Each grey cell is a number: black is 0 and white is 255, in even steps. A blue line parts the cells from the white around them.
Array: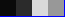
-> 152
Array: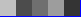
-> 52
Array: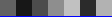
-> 178
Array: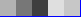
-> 199
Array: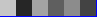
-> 67
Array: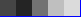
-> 219
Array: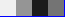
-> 116
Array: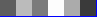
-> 58
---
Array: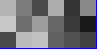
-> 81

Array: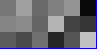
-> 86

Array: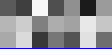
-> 224

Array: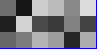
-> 39

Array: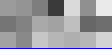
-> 183

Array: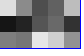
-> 207

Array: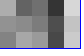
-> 72

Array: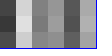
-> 95

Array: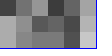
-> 80

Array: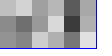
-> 119
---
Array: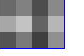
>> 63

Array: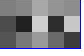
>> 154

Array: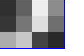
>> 67

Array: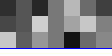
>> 151

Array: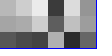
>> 67

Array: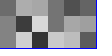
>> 52

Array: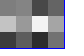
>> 45

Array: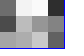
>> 201
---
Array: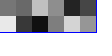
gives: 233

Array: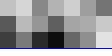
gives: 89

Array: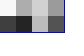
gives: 63

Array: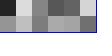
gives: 149

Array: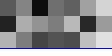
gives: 34

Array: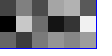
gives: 0
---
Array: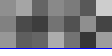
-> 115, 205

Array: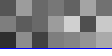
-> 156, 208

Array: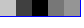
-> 0, 198

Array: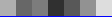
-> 48, 221

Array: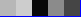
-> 8, 205

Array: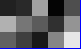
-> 91, 231

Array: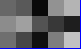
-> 83, 194

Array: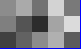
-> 44, 219
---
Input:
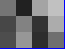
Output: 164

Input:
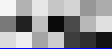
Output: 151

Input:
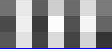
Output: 219

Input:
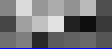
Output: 186

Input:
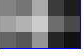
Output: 59

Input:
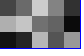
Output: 131

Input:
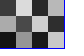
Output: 40
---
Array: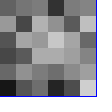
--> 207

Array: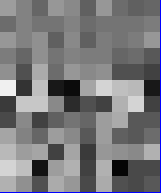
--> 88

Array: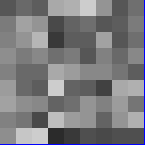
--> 79

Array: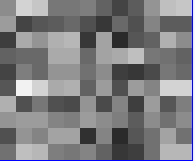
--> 183

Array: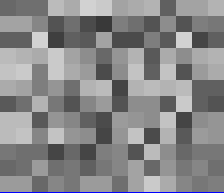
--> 126
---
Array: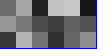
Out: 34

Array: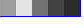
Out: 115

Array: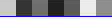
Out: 111

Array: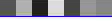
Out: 32

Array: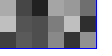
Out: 33

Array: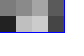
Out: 165

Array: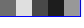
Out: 73
